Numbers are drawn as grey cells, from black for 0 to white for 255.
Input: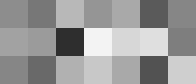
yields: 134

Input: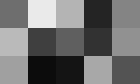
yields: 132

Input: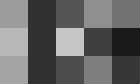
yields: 114

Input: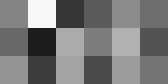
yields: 110

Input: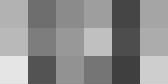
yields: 165

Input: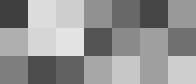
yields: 153

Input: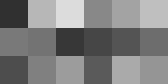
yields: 191

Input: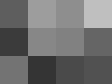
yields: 191

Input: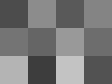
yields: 132

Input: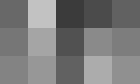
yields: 97
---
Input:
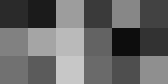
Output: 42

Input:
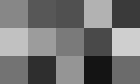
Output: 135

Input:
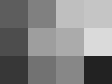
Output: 93

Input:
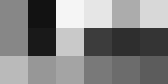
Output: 135

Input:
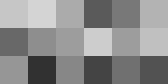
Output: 198

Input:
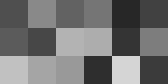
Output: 79

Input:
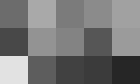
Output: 108
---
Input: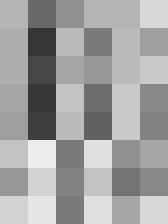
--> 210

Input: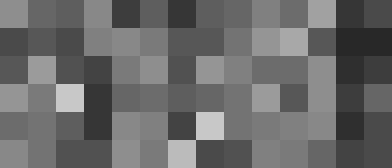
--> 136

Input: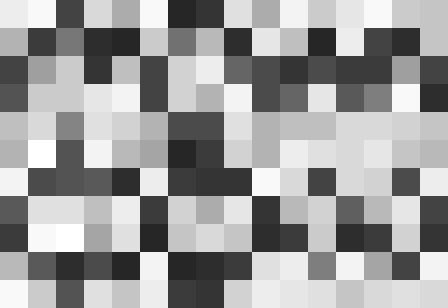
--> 249

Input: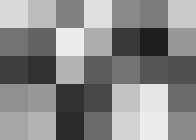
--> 166

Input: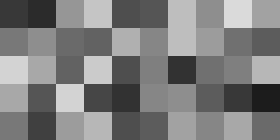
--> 120

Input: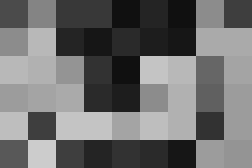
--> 88

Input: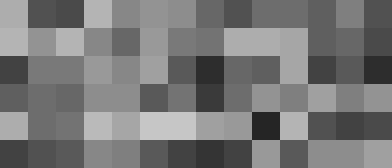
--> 66

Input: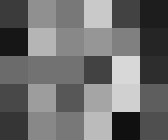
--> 53
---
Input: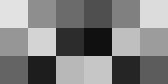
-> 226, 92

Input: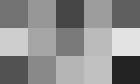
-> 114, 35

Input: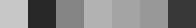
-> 198, 56

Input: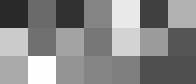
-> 41, 78

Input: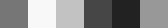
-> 118, 152

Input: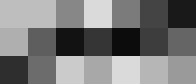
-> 190, 154

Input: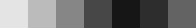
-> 228, 99

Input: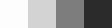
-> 253, 43

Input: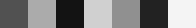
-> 81, 244

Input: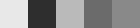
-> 232, 137
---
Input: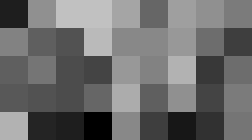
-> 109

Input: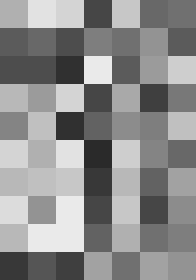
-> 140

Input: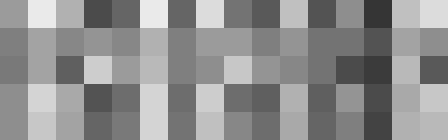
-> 89

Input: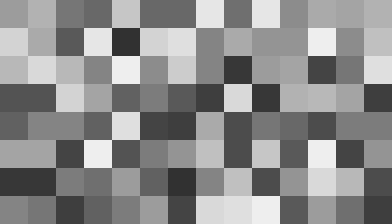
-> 148

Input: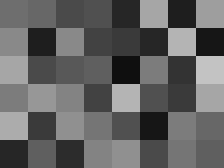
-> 166
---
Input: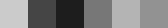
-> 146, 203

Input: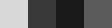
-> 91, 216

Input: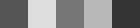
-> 53, 85

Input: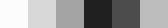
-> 188, 252

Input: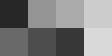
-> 204, 105

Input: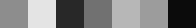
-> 11, 141
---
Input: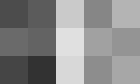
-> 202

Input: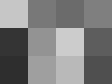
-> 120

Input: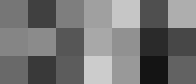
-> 198

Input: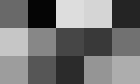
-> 221

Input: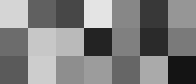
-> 135

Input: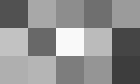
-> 141

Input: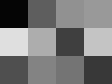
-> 94

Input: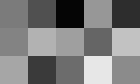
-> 5
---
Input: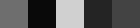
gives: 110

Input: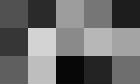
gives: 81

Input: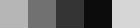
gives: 182

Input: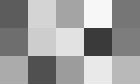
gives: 92

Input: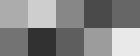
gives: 172

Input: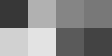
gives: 55

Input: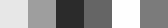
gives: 231

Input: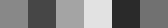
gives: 136

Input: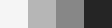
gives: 245

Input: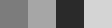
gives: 124
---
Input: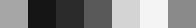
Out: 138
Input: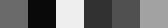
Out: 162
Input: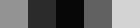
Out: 211
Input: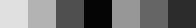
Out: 44
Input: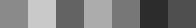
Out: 79
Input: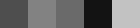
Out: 194
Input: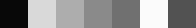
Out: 82
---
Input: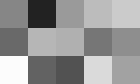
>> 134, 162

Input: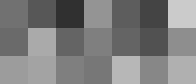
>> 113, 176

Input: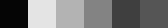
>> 5, 85

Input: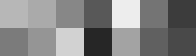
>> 183, 73

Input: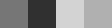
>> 118, 176

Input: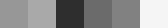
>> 151, 245

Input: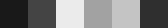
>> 25, 47

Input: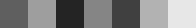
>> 95, 231

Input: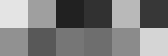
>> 228, 213

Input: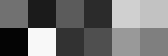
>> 113, 127
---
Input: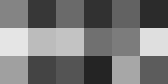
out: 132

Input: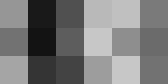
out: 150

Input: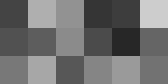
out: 68

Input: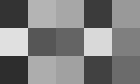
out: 51

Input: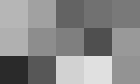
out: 182

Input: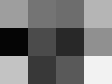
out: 158
